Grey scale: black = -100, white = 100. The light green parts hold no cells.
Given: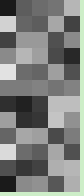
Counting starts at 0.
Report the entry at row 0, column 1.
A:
-27
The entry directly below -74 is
-63
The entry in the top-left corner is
-80
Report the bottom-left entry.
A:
-80
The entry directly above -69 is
8
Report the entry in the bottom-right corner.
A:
37
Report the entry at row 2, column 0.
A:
-48
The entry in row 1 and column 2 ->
-27
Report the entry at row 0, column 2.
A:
-15
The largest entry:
77
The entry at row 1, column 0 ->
65
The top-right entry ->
43
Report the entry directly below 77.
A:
-3

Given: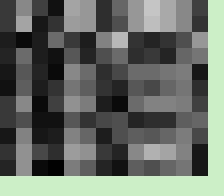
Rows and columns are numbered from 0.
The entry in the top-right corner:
-49
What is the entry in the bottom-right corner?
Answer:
-82
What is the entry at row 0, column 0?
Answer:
-55
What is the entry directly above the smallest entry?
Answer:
-65
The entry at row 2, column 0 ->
-77
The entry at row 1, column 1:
28
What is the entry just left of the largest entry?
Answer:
18
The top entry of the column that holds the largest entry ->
55
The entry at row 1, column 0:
-55
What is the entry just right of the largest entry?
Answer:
33
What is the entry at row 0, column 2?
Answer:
-49
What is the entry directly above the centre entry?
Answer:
-65
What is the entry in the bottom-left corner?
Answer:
-71
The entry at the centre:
-60
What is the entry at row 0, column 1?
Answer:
7
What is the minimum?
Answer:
-99
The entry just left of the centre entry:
-26
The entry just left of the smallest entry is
-93
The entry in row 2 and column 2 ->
-77
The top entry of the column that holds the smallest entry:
-87

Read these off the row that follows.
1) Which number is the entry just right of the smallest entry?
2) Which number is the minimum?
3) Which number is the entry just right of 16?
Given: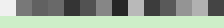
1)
45
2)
-70
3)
39

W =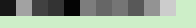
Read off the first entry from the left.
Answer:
-82
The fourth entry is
-60
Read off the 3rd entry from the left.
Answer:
-49

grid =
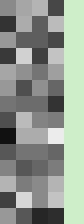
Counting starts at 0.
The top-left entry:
8
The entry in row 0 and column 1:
30
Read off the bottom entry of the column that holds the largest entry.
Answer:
-65
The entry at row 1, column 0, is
-60
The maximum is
85
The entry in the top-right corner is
-44
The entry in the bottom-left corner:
19
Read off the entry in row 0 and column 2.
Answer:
41
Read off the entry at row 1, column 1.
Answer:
35
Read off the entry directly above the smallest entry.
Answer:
-38
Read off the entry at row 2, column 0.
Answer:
19
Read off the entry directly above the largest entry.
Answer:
-3
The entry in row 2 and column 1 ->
-26

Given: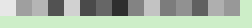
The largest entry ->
81
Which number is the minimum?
-64

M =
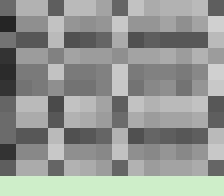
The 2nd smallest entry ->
-66
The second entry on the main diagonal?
12
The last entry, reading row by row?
-21
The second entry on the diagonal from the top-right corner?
28
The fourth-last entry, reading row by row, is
28
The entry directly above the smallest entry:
-16
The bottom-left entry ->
-26
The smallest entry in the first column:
-71
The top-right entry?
-26
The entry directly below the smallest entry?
-10
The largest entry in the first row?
52
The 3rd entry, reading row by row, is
40
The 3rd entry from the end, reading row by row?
28
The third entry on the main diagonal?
-32
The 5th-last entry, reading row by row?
22

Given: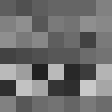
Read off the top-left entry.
-26
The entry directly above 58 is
-53
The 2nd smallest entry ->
-69
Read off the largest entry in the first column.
46
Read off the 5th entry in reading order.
-21
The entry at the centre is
-32
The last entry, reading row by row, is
-15
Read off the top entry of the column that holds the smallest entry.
-26
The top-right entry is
1
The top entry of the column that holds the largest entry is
-21
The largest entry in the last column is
41
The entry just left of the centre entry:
-37
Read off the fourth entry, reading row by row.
-21
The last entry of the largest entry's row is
30
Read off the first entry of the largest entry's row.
-64

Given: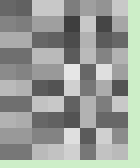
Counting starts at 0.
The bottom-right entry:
46
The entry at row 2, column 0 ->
35
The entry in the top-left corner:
-19
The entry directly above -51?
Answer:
-2
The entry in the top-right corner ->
57
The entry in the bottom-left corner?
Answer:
-7
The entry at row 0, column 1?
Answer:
-24
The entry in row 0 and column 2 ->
57
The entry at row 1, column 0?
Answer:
3
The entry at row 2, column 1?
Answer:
35
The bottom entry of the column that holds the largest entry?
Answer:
63
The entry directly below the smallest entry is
-40
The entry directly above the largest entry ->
-29
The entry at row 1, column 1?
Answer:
-2
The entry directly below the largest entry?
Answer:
63
